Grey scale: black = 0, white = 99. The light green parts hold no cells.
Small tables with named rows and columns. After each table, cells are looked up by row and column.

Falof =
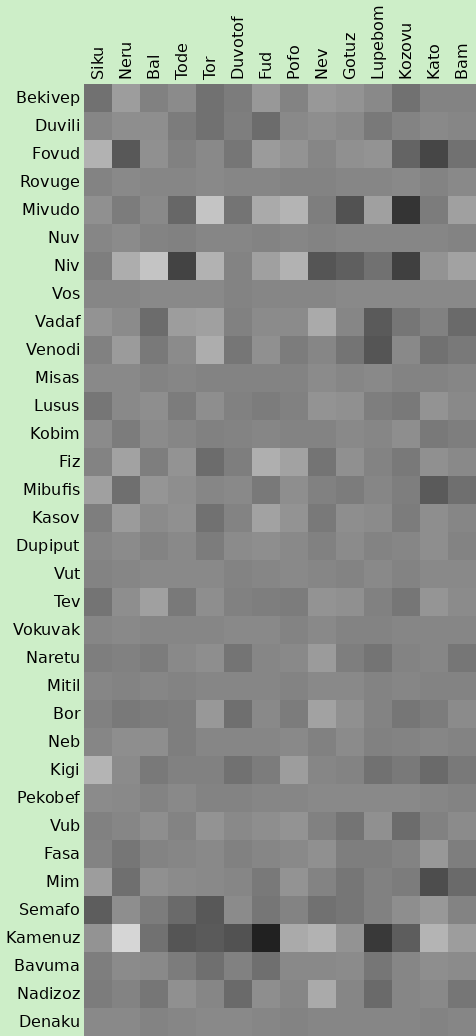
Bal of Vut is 53
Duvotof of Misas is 51
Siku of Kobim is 54
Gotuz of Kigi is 51
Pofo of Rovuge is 51
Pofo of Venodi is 48
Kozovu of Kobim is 55
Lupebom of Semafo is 50
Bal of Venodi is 47
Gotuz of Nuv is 52
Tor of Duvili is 44
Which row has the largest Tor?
Mivudo

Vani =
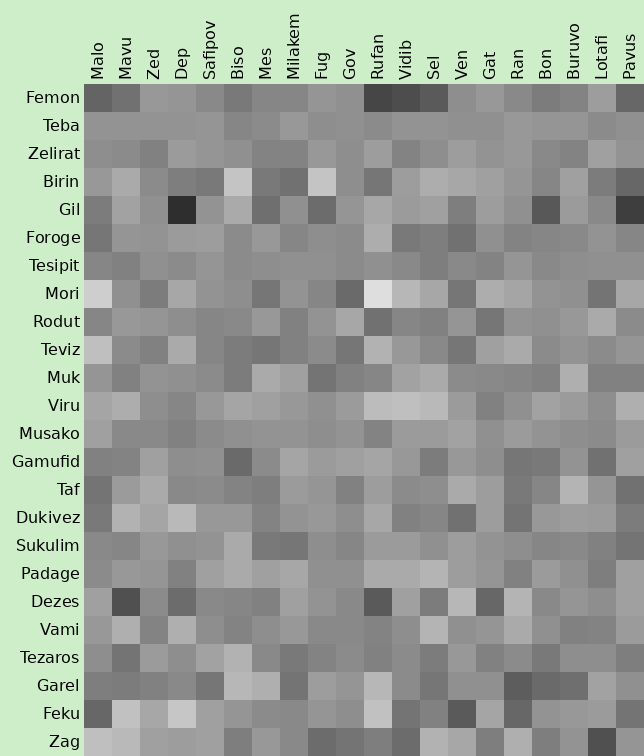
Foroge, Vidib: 47
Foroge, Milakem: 52
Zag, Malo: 74
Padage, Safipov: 62
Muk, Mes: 66
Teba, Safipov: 58
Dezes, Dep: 42
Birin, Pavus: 40
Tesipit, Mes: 55
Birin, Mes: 47
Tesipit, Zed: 56
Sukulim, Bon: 52
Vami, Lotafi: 51
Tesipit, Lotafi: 56
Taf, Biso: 51
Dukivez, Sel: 52
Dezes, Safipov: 53
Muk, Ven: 54
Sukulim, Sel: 56
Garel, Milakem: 45
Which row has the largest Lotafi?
Rodut

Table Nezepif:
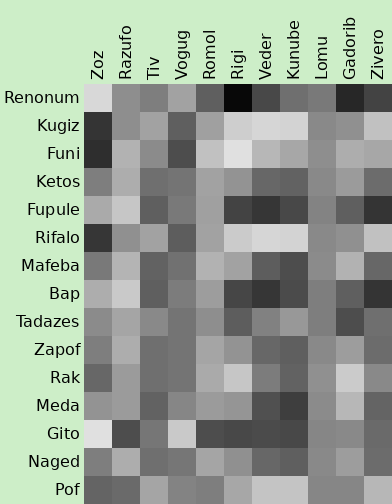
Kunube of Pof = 76
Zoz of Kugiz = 20
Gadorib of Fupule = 37
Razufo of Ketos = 67
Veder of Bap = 21
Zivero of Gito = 41
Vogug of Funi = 30
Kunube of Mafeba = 30
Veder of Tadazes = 50
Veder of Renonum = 28
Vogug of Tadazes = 45
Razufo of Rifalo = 56
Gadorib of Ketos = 60
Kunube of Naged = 37
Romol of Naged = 64
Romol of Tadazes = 55
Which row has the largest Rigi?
Funi

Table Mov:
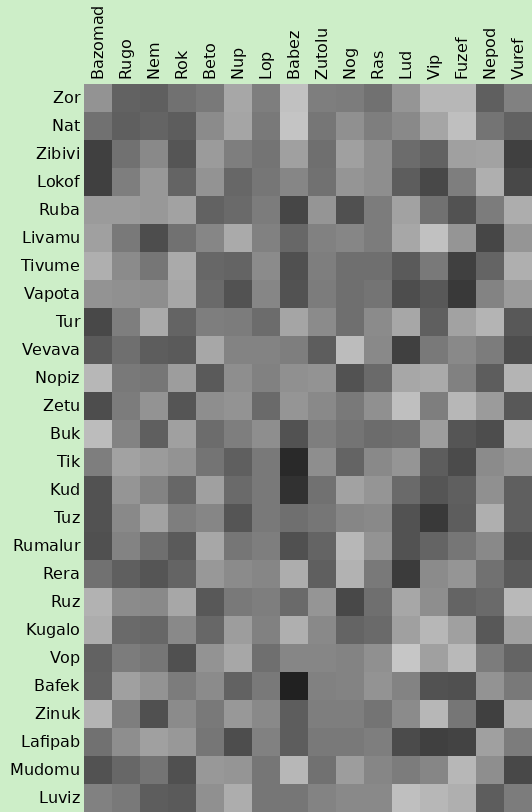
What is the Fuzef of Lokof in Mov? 49
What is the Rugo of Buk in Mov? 51
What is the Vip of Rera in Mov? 54
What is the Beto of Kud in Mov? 62
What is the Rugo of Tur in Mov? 49
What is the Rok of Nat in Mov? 36
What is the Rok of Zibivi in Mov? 33
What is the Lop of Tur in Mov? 42
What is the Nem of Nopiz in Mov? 46
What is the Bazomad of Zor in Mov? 57
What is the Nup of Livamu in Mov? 66
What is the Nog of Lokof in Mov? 58
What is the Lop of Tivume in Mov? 54
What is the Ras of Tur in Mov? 54
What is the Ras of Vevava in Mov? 53
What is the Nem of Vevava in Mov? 36
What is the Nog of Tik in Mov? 39
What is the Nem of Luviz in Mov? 36
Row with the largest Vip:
Livamu

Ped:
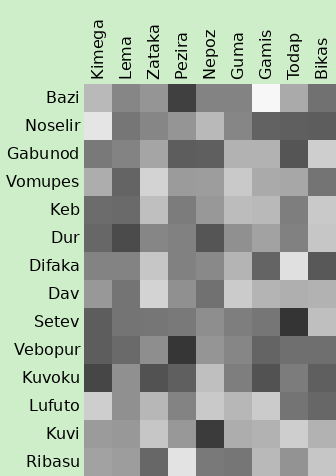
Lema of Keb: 41
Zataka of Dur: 52
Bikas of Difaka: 34
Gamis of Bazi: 96
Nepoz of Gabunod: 37
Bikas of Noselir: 36
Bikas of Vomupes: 45
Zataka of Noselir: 52
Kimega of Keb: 42
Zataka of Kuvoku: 32
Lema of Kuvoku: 56
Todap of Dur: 50
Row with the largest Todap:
Difaka

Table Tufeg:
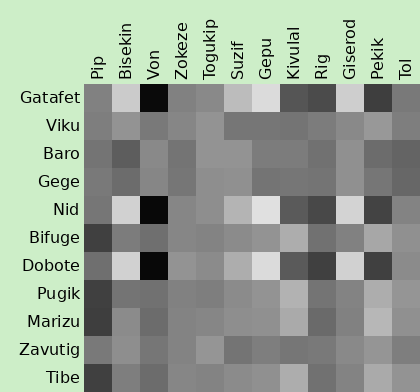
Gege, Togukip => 55
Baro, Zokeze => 45
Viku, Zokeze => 52
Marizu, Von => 42
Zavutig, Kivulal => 46
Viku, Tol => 49
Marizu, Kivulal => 66
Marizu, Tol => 56
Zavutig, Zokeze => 51
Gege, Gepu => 45
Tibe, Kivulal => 67
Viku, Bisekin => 57
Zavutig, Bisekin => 55
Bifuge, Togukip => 51

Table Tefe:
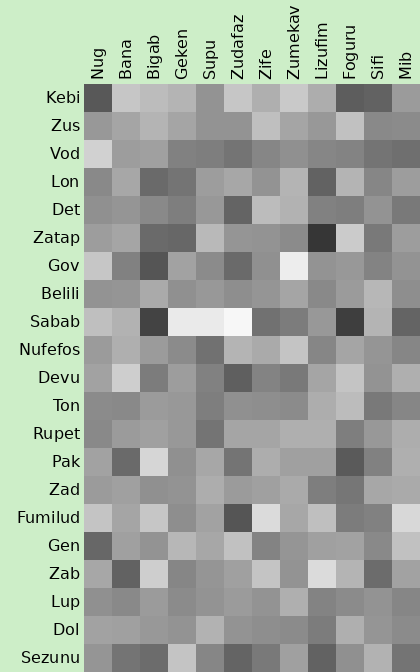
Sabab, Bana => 69
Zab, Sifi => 42
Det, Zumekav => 69
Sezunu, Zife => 47
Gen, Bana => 62
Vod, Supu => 49
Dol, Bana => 62
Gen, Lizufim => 62
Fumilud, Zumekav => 65
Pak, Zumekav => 62
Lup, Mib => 52
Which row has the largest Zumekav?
Gov

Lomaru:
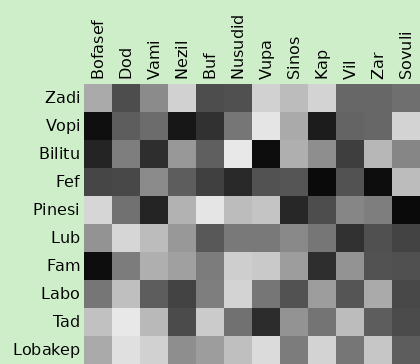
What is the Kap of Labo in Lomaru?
61
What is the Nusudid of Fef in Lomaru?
16
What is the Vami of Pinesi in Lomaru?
14
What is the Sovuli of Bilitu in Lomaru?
52
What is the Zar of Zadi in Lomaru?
40
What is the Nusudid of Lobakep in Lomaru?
74

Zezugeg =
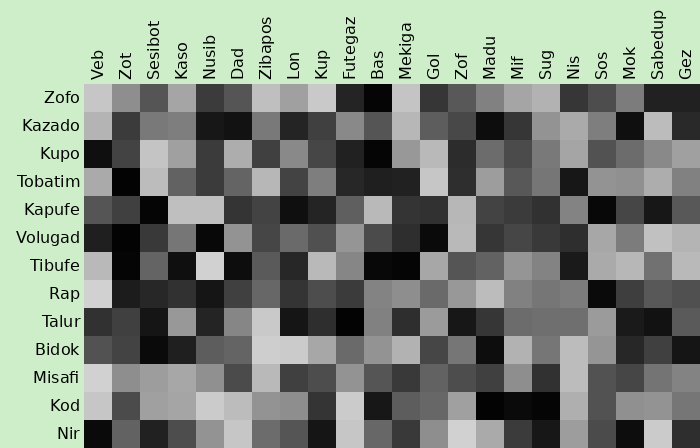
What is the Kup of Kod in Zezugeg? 20
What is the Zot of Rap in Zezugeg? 11
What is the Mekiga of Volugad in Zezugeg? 18
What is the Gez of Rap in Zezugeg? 31
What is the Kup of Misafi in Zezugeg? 30
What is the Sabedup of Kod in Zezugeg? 57
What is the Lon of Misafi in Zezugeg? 25
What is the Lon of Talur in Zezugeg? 8
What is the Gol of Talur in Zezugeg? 60
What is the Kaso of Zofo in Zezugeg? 64
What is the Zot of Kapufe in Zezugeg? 25
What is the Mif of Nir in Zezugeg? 23

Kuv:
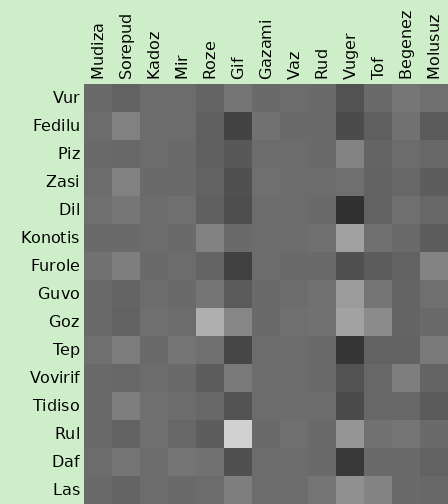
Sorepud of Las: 39
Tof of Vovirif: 40
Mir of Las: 41
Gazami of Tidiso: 42
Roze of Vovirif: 36
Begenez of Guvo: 39
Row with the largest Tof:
Goz

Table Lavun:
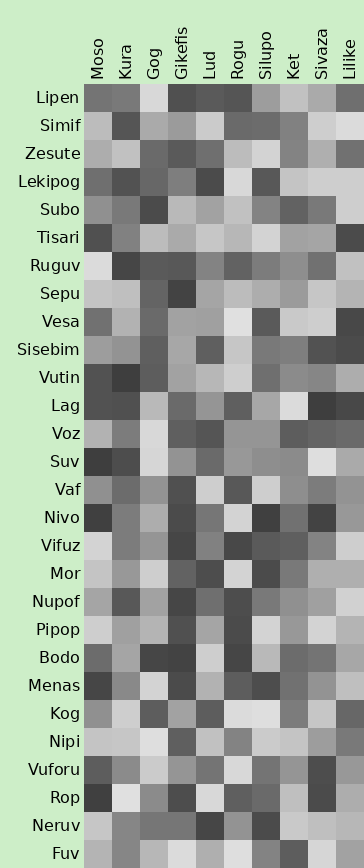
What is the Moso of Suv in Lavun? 24
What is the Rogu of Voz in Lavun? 58
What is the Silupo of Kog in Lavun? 86
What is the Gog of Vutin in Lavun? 36
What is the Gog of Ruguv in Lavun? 35
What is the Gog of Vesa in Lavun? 41
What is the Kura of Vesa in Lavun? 69
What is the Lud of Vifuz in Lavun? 50
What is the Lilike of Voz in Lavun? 41
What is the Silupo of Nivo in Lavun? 25
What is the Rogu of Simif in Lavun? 41
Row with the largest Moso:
Ruguv

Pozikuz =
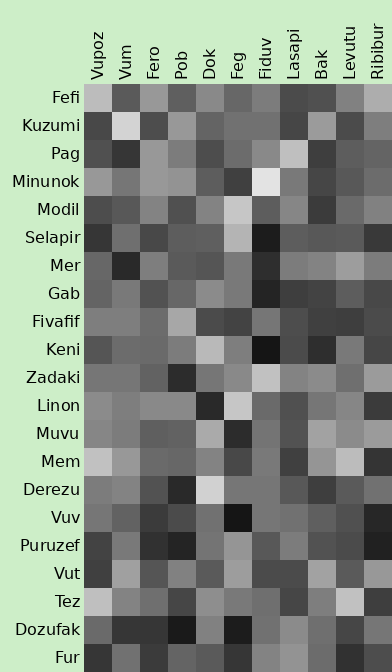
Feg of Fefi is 40
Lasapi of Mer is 48
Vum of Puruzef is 47
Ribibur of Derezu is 44
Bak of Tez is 49
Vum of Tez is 51
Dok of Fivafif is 29
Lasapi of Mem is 25
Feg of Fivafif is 26

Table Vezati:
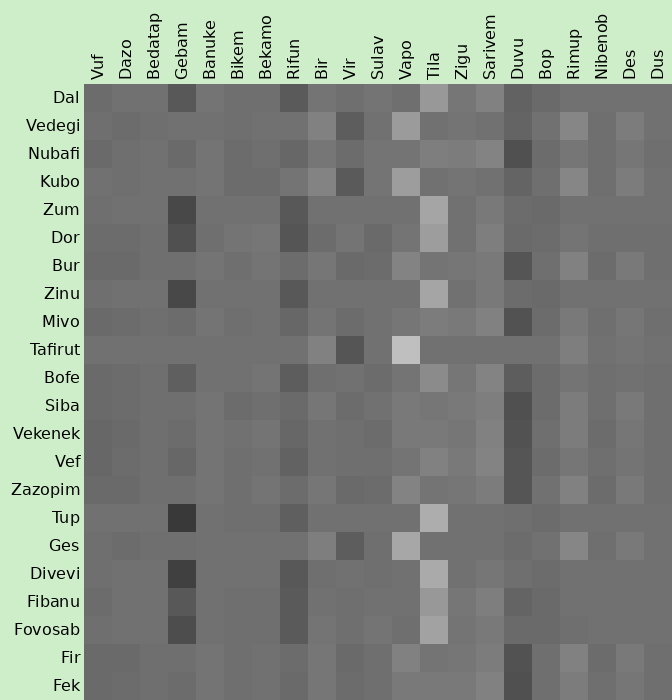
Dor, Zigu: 44
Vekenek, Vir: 43
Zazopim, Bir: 46
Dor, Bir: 42
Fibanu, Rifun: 35
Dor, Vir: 45
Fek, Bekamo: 44
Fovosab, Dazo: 44
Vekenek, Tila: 47

